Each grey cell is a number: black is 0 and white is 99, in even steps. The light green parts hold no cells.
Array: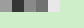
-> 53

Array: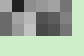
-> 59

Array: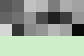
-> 48

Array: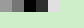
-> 1

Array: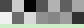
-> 69

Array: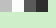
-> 98

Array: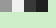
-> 93
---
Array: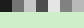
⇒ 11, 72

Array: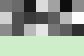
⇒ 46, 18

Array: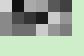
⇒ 83, 48

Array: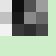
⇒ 89, 27

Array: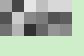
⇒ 66, 53

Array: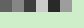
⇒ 38, 61

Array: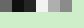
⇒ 40, 54

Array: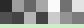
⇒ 16, 48
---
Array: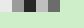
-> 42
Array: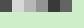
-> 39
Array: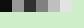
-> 88
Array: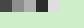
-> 86
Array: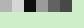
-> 28
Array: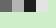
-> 88
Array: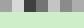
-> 67
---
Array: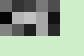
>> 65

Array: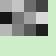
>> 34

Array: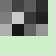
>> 39

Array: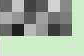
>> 22

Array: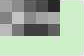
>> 25

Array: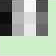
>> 90
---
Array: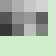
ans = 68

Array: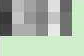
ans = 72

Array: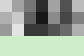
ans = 63

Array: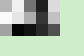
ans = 93

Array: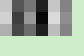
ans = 33

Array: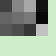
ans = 52
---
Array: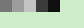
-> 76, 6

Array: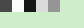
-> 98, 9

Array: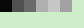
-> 77, 3

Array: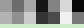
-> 93, 3

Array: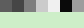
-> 93, 4

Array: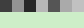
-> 75, 15

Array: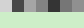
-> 82, 20

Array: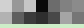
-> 81, 4

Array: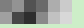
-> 84, 18

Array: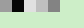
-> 87, 2
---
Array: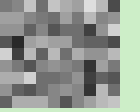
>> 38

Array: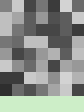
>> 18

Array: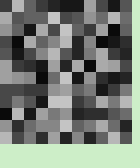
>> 71

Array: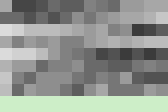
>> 73

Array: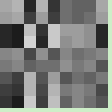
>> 20

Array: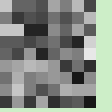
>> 22

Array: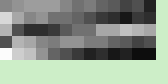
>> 98
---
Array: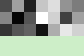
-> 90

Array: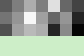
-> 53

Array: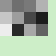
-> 65

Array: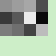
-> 26

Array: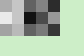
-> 47

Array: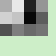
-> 41
